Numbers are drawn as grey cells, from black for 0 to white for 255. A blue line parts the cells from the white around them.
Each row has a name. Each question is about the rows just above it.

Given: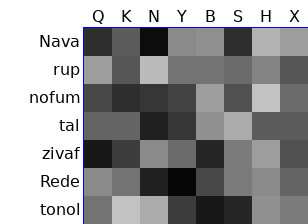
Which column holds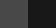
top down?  B
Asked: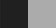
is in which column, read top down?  N

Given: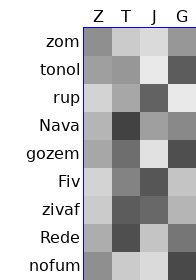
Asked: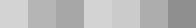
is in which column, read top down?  Z
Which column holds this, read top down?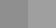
Z
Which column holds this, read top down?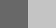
J
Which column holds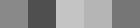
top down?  G
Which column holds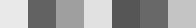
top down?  J
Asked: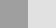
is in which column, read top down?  J
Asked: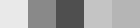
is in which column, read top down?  G

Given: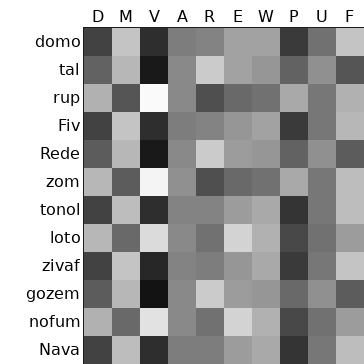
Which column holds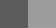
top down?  F
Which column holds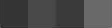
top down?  P
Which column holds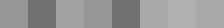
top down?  W

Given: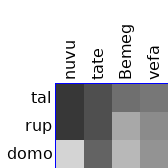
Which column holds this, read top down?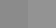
vefa
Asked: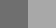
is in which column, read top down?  Bemeg

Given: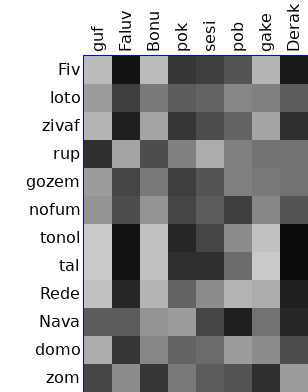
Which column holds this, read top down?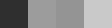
guf
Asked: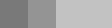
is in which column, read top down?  Bonu
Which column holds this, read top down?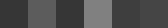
pok
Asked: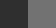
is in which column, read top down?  Derak
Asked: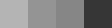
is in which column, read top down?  Bonu
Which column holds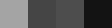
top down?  Faluv
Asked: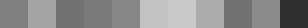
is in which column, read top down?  gake

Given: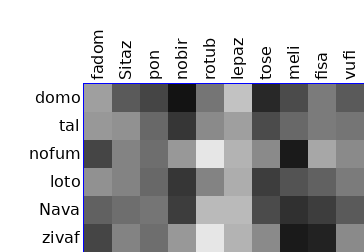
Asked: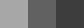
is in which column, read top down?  fisa
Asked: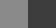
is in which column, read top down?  tose

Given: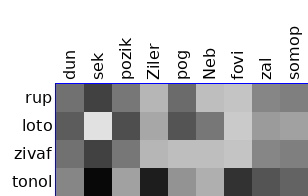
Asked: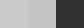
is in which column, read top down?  fovi
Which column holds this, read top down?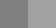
somop
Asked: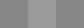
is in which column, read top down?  zal
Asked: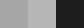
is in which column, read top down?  Ziler

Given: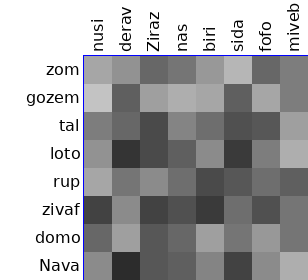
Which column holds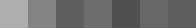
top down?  nas
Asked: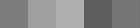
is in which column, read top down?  miveb

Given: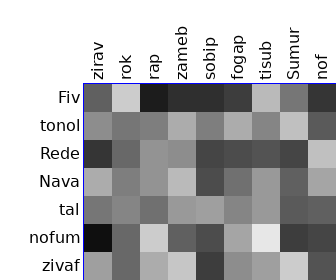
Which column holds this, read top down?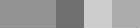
rap
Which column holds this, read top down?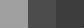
sobip
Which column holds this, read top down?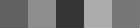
zirav
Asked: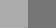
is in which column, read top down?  zirav
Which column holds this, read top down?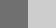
rap

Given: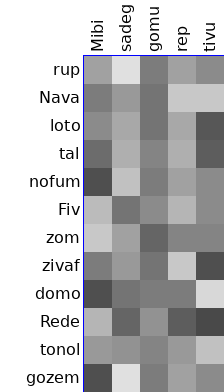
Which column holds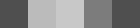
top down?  Mibi
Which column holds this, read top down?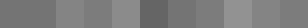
gomu
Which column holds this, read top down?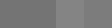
gomu
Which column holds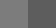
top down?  rep
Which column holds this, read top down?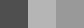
Mibi

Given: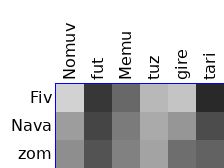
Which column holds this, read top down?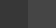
fut
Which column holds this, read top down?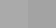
tuz
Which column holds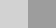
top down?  Nomuv

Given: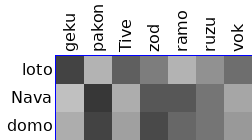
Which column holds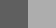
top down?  Tive
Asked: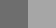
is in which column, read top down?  vok
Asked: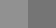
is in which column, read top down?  ruzu
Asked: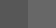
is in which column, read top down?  ramo
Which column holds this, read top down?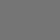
ruzu

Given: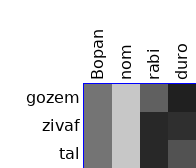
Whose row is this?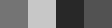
tal
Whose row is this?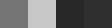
zivaf
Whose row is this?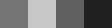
gozem
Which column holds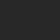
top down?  rabi
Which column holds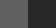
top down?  rabi

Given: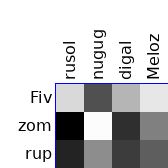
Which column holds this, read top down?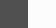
nugug
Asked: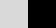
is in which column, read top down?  rusol
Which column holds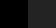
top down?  rusol
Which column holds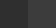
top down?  digal
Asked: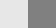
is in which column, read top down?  Meloz

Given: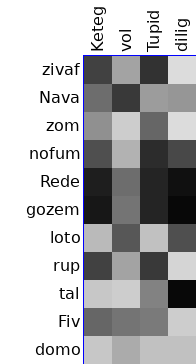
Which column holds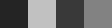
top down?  Tupid
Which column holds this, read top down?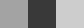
vol
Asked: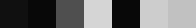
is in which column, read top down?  dilig
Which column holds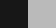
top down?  Keteg
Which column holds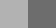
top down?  vol
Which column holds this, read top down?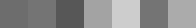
vol

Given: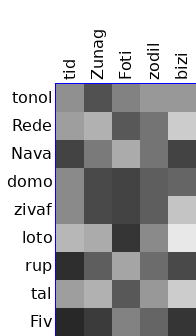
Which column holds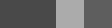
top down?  Zunag
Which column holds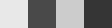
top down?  bizi
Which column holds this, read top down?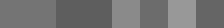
zodil
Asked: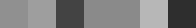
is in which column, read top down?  tid
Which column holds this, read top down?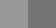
zodil

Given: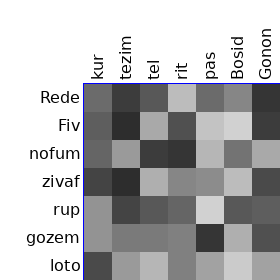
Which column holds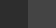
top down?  tezim
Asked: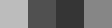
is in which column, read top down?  rit
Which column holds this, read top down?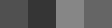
rit
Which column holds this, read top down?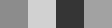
pas
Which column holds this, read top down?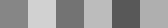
Bosid

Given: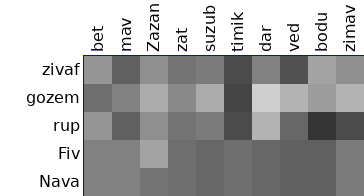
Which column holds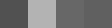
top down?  ved
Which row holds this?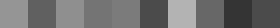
rup
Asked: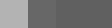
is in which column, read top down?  ved
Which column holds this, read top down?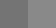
zat
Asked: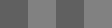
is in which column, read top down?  mav

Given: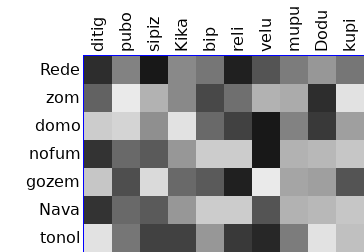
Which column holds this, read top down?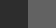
ditig
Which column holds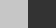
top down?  ditig
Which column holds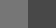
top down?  bip

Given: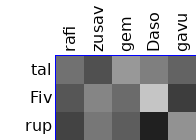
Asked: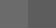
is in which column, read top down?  gem
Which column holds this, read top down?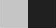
Daso
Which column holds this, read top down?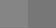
zusav
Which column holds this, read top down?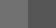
rafi
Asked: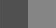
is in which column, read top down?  zusav

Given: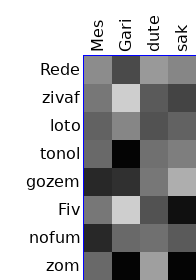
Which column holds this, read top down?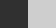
Gari
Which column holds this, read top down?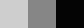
Gari
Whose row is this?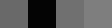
tonol
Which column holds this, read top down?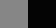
Gari
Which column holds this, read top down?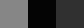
Gari
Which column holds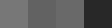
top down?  Mes
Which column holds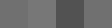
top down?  dute

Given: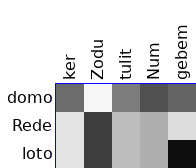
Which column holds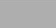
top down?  Num
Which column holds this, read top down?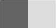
gebem

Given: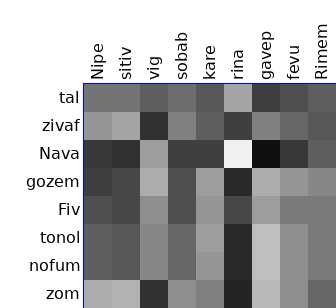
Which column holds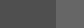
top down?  sobab
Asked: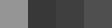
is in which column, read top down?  Nipe
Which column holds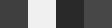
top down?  rina

